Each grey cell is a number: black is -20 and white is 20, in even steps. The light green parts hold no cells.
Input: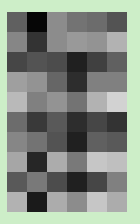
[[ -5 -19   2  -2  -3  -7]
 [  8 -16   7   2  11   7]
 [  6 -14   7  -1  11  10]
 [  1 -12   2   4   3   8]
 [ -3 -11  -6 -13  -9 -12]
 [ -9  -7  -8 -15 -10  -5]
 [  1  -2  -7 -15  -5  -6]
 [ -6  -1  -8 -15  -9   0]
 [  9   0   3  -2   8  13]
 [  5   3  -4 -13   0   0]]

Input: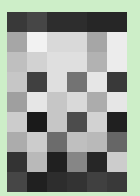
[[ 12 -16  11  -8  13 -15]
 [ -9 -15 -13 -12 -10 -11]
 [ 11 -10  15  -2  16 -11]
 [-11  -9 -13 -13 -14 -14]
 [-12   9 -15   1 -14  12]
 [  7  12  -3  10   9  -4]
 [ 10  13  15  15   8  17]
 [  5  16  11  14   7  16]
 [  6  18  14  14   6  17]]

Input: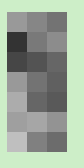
[[ -9  -7  -4]
 [  7  -4  -6]
 [  4  -2  -5]
 [-12  -1   2]
 [ 10   0  -3]
 [  4   1  -2]
 [  5   6   3]]

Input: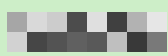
[[ 13  -9  -7  -5  -6  10 -11  -1]
 [  6  14  12  -8  15 -10   8  16]]

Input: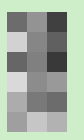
[[  7  -1  -3]
 [ -4   0 -11]
 [ 13   1  -5]
 [ 14   2   4]
 [ -3   3 -10]
 [  5  11   8]]

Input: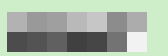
[[ -8  -7  -5 -10  -9  -2  18]
 [  8   4   5   9  11   2   7]]

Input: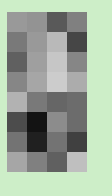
[[ -8 -17   2  -3]
 [ -2 -15  -2 -10]
 [  8  -1  -4  -3]
 [  6   0  -5  10]
 [  4   3  -6   0]
 [ -1   4   9  -9]
 [ -5   5  11   1]
 [  1   6  12   7]]
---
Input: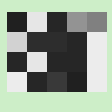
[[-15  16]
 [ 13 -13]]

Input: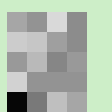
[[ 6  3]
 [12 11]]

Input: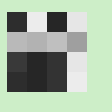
[[-13  17]
 [  9   8]]

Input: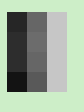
[[-14  -4]
 [-13  -3]]

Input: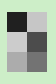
[[-15  11]
 [ 12  -8]]

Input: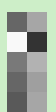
[[ -4   6]
 [ 19 -12]]
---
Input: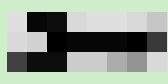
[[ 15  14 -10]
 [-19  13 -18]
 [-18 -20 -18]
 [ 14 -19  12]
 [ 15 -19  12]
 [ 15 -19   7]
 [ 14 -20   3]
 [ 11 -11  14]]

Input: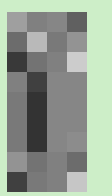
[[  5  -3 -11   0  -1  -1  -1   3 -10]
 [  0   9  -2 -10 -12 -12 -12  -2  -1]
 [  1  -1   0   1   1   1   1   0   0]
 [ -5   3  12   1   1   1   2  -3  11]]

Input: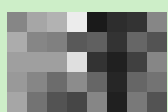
[[  1   7   5   4   6]
 [  6   1   5   1  -2]
 [  8   0   5  -3  -7]
 [ 17  -6  15   2  -9]
 [-16  -5 -12  -4   1]
 [-13 -12 -15 -14 -15]
 [-12  -4 -10  -4  -1]
 [  1  -7   1  -2  -7]]

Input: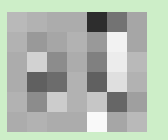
[[  9   8   7   7   8   7]
 [  8   4  13  -5   2   8]
 [  7   6   2  -3  12   7]
 [  7   8   7   8   8   7]
 [-13   4   0  -5  11  19]
 [ -2  18  17  15  -4   6]
 [  6   6   9   8   5   9]]

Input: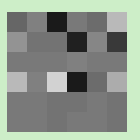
[[ -4   3  -1   9  -1  -1]
 [  0  -2  -1   0  -1  -1]
 [-16  -2  -1  13  -2  -2]
 [ -1 -15   0 -16  -2  -1]
 [ -3   1  -1  -3  -1  -1]
 [  9 -11  -1   7  -2  -2]]

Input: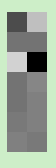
[[ -8  -2  13  -2  -2  -1   0]
 [ 10  -2 -20   1   0   0  -1]]

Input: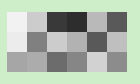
[[ 18  17   6]
 [ 12   0   7]
 [-11  12  -3]
 [-13   8   1]
 [  9  -6  13]
 [ -6  10   2]]

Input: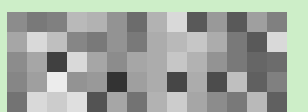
[[  2   6   2   1  -2]
 [ -1  14   6   5  14]
 [  0  10 -10  17  12]
 [  9   1  14   3  15]
 [  8  -1   6   4  -7]
 [  3   3   2 -12   6]
 [ -3  -1   6   5  -2]
 [  8   7   7   7   8]
 [ 14   9  11  -9  12]
 [ -6  11   8   7   6]
 [  4   7   3  -8   2]
 [ -6  -1  -1  10  -1]
 [  5  -6  -4  -5   9]
 [  0  14  -3   0  -5]]

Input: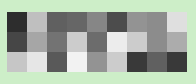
[[-13  -9  11]
 [ 10   6  16]
 [ -5  -2  -6]
 [ -4  12  18]
 [  1  -3   3]
 [ -8  17  12]
 [  3  12 -11]
 [  2   2  -5]
 [ 15   7 -11]]
